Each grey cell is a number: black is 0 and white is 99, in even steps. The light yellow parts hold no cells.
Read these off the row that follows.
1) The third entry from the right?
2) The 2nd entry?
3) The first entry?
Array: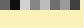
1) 43
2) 6
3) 39

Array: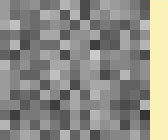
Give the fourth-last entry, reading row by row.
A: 52
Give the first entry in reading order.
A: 60
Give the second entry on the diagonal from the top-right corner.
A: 52
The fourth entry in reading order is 56
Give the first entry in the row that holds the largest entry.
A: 38
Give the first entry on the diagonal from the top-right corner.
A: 34
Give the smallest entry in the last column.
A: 20
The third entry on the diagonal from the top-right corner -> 34
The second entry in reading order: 47
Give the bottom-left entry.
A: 42
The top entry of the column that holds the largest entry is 47
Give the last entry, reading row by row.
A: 47
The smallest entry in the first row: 29
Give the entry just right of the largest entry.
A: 52
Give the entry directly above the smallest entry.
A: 70
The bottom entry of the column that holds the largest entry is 29
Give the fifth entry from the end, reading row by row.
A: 47
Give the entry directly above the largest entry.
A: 24
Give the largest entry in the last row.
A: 70
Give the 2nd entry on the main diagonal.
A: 42
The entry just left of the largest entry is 52
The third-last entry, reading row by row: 52

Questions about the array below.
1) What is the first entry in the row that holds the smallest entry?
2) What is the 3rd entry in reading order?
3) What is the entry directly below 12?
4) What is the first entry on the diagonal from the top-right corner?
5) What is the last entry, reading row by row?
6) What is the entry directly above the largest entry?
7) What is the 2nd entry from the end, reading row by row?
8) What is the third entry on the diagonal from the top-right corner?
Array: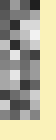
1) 29
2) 34
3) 65
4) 12
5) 51
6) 84
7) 70
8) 17

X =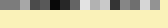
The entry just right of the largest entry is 69
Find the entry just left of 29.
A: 65
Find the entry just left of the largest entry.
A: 39
